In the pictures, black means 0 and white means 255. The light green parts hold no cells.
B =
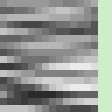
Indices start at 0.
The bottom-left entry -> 195
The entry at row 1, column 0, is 99
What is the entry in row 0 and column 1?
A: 153
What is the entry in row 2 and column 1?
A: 182
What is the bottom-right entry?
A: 85
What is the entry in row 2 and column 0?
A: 169
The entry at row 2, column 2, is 182
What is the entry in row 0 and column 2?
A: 153
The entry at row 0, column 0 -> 140
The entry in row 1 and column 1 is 99
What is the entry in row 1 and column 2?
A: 113
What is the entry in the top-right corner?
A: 169

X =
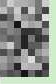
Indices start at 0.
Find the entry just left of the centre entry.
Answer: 105
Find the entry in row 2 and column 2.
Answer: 187
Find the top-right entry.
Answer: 203
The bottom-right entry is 79
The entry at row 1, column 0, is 187
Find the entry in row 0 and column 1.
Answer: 203
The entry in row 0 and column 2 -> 175
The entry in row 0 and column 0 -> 149
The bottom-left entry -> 105
